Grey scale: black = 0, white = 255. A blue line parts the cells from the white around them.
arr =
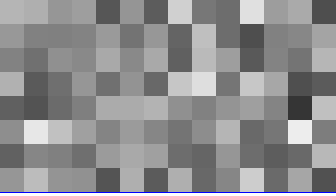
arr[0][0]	181
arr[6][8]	101
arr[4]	[96, 83, 107, 127, 171, 171, 179, 144, 129, 148, 159, 132, 53, 192]
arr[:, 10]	[224, 78, 89, 199, 159, 105, 109, 205]
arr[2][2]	144
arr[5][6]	134
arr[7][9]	134
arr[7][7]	175
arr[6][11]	93
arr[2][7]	96
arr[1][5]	115
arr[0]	[181, 175, 150, 158, 86, 149, 92, 208, 119, 109, 224, 157, 170, 78]
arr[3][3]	150
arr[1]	[152, 129, 128, 131, 154, 115, 151, 100, 191, 109, 78, 129, 135, 164]
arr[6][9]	150
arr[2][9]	158
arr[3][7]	198
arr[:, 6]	[92, 151, 169, 104, 179, 134, 160, 91]
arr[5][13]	125

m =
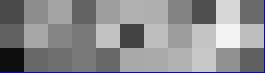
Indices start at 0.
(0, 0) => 74
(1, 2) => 133
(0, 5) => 177
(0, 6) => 175
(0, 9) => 215
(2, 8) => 200
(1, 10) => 190
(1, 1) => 167
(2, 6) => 170
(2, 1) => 104

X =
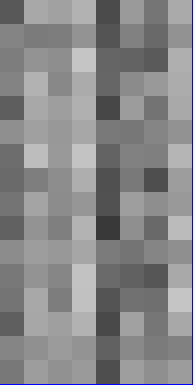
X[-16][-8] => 88
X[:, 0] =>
[88, 132, 125, 131, 94, 143, 109, 106, 116, 97, 140, 120, 116, 95, 133, 120]
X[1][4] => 84
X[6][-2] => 127
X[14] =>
[133, 144, 155, 147, 97, 137, 123, 129]
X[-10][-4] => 99
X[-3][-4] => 73
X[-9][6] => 78
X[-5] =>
[120, 147, 134, 194, 106, 97, 86, 169]
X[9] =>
[97, 147, 127, 179, 57, 143, 105, 187]
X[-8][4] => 81
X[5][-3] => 119
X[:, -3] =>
[154, 129, 99, 139, 156, 119, 129, 121, 158, 143, 116, 97, 113, 161, 137, 158]
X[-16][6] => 117
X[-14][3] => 197
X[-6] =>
[140, 157, 152, 166, 123, 116, 133, 143]
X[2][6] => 90
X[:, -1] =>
[170, 146, 175, 172, 169, 146, 181, 157, 153, 187, 143, 169, 197, 168, 129, 156]
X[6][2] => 153
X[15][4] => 78
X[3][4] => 102
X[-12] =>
[94, 168, 158, 176, 71, 156, 115, 169]
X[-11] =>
[143, 160, 152, 167, 121, 119, 133, 146]
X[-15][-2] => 105
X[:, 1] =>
[168, 123, 147, 178, 168, 160, 189, 126, 164, 147, 157, 147, 168, 167, 144, 157]
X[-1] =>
[120, 157, 145, 154, 78, 158, 143, 156]

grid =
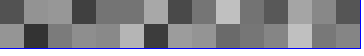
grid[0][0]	82
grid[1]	[149, 51, 123, 142, 137, 181, 60, 156, 148, 106, 118, 133, 192, 120, 133]
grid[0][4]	116
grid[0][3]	64
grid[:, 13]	[136, 120]
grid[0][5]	116

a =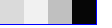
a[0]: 218
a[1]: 241
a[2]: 192
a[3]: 6

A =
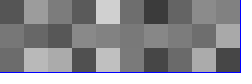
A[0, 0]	85
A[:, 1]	[156, 103, 185]
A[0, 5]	110
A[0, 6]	59
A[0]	[85, 156, 124, 90, 208, 110, 59, 100, 139, 129]
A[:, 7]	[100, 124, 106]
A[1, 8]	110
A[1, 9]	169
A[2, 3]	80
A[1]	[119, 103, 87, 137, 130, 121, 135, 124, 110, 169]

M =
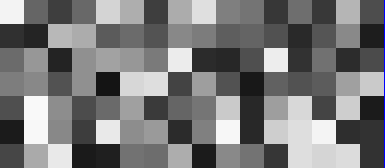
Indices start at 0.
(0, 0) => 243
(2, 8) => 43
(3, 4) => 20
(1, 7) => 136
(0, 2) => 62
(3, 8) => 158
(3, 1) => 136
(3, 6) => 222
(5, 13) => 244
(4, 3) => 76
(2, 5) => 151
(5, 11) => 206
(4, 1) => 249
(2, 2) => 35
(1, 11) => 81
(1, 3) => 172
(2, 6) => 122
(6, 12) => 222
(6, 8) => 27
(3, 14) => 160
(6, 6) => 109
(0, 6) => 62
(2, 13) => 113
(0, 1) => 101
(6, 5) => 114
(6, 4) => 31
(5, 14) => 46
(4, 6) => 58
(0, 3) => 104
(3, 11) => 97
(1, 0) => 48
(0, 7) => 172
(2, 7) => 236
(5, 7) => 43
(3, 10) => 24
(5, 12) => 222
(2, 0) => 107
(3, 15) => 202
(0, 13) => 56

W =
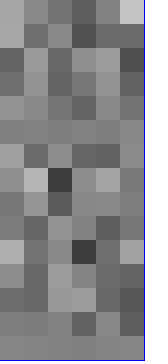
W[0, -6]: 166
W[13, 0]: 126
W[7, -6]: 143
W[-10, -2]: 126
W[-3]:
[109, 103, 152, 157, 104, 86]
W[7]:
[143, 180, 60, 141, 163, 121]
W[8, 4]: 137
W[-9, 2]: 142
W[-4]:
[142, 103, 156, 131, 107, 99]
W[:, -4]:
[115, 137, 103, 99, 117, 126, 142, 60, 90, 146, 138, 156, 152, 130, 130]
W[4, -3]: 99
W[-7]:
[119, 148, 90, 136, 137, 126]
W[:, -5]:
[137, 111, 154, 147, 137, 129, 107, 180, 148, 102, 114, 103, 103, 125, 131]
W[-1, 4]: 132
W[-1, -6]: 133
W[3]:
[111, 147, 99, 118, 146, 98]
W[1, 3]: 81
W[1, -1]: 107
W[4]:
[147, 137, 117, 99, 138, 114]
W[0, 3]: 94
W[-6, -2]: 95
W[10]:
[175, 114, 138, 61, 111, 161]

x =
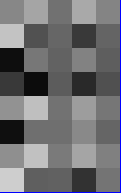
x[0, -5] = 135
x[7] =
[206, 95, 97, 50, 116]
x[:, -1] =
[132, 100, 94, 80, 118, 101, 128, 116]
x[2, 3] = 130
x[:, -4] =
[165, 81, 119, 12, 191, 111, 193, 95]
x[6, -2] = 165
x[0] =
[135, 165, 113, 169, 132]
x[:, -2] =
[169, 57, 130, 41, 157, 137, 165, 50]

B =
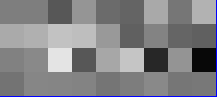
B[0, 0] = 126
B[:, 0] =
[126, 170, 129, 115]
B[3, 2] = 133
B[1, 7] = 101
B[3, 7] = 118
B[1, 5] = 96
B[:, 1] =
[126, 176, 137, 134]
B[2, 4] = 167
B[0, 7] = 118
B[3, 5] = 125
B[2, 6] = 39

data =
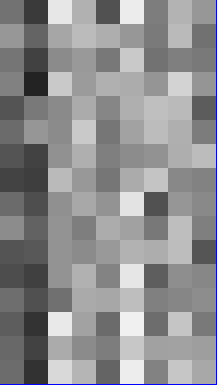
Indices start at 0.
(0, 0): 114
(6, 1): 66
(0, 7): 179
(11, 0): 77
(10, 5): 178
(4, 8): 92
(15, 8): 168
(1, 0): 151
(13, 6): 109
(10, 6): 173
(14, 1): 66
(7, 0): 67
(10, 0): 84
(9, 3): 126
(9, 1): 98
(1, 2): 166
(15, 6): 130
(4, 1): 121
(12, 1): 80
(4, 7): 186
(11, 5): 230
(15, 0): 108
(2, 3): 153
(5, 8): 124
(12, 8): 141
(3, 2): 201
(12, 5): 190
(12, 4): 167
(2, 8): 121
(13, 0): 93
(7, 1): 62
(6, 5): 140
